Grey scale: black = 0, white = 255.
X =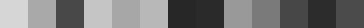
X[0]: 214
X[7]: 42
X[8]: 153
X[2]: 72

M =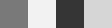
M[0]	121
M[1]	242
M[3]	214

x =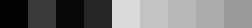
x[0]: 2
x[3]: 38
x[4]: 218
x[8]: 153

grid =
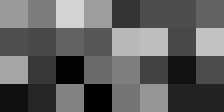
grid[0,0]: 154
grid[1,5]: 190
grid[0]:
[154, 125, 211, 157, 52, 76, 77, 98]
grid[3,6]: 35
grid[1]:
[78, 73, 98, 86, 184, 190, 72, 194]
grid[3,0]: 16
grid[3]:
[16, 38, 130, 1, 117, 149, 35, 35]
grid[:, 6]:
[77, 72, 18, 35]

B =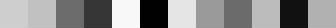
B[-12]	206
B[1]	193
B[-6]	229
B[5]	1

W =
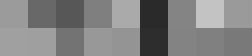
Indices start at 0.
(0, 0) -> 155
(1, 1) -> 159
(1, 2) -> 115
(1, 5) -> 45
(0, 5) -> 42
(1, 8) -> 121

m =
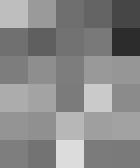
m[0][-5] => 190
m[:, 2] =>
[111, 114, 125, 123, 183, 220]
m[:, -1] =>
[70, 44, 150, 139, 162, 122]
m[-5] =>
[112, 95, 114, 121, 44]
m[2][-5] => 125
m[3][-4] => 163
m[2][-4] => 142

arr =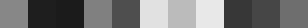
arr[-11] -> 135
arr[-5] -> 187
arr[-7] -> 78
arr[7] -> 232

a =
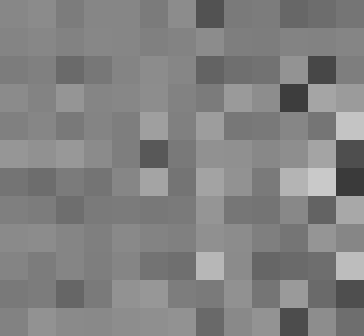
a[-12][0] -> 135
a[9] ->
[132, 124, 133, 126, 133, 115, 111, 183, 139, 102, 106, 110, 189]
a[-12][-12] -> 139
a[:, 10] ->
[103, 131, 147, 61, 134, 142, 180, 136, 117, 106, 154, 76]
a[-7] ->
[150, 145, 152, 139, 126, 88, 121, 145, 144, 136, 142, 164, 78]
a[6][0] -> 116
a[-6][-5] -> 146
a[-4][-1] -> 134
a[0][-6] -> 82
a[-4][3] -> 127
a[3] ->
[139, 131, 149, 133, 135, 141, 130, 123, 154, 141, 61, 165, 155]
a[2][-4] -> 114
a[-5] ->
[127, 124, 110, 122, 123, 120, 122, 149, 118, 116, 136, 99, 168]
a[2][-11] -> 106
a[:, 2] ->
[124, 130, 106, 149, 121, 152, 123, 110, 133, 133, 102, 138]
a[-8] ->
[128, 134, 121, 132, 126, 159, 128, 157, 119, 121, 134, 117, 196]
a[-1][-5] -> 137
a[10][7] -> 122
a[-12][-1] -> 117
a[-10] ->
[124, 128, 106, 119, 132, 140, 134, 99, 111, 114, 147, 71, 126]
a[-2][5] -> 151

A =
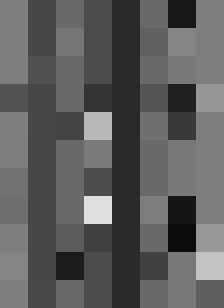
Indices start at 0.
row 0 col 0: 126
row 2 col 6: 120
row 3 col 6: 33
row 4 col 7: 126
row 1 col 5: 97
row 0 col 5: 105
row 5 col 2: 105
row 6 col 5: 105
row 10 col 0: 126
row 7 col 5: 125
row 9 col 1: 71
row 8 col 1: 71
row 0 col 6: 23
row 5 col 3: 123
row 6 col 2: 105
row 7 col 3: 223
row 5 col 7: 126
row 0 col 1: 71
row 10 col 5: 105
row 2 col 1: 81
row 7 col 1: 71
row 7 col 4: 42
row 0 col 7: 126
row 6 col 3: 75

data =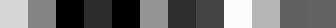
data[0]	214
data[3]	44
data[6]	46
